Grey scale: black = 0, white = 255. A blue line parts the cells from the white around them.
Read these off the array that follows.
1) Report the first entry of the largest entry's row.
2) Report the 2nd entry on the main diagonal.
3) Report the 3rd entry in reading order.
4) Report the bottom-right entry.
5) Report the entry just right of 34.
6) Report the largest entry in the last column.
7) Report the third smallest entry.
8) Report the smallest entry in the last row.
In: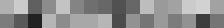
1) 176
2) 89
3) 96
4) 117
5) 182
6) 162
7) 75
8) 34

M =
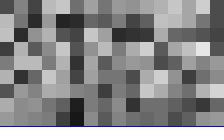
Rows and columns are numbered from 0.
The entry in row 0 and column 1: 131
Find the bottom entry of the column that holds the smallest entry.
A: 23
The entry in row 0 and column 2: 68
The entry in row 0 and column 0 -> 76
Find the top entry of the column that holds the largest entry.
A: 206
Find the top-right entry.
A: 76
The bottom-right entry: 153
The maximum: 230
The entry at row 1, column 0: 186
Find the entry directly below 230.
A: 131
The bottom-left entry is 153
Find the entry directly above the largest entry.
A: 83
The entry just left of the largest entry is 192
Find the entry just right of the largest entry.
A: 83
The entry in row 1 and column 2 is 43
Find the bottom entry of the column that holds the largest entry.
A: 146
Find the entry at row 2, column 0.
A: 192
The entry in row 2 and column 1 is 43

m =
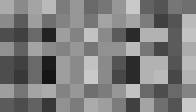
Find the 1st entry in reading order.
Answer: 171
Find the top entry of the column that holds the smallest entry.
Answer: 186
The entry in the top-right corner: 111
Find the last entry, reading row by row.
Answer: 201
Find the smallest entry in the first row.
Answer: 84
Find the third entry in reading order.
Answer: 164
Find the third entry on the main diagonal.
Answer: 105
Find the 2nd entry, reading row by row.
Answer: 138
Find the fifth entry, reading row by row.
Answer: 124
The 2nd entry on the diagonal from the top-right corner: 84
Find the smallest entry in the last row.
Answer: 56
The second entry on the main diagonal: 91
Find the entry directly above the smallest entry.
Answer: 28
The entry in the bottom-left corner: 91
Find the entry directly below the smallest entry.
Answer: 171
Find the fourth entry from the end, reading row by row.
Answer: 164
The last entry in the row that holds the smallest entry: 178
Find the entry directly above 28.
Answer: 138

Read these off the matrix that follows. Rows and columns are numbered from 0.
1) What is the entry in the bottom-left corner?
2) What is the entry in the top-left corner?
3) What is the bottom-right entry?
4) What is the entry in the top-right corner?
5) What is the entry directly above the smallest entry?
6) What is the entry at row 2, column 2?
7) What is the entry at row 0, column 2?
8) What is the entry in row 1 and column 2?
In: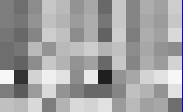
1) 192
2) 125
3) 110
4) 205
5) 104
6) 133
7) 140
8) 147

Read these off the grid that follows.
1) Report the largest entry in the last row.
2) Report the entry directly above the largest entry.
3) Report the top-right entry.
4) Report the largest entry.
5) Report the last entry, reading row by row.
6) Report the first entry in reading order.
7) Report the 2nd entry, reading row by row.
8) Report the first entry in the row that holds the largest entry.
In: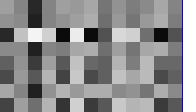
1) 208
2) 32
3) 132
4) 244
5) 88
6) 159
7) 132
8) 40

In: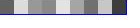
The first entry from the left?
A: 98
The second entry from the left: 220
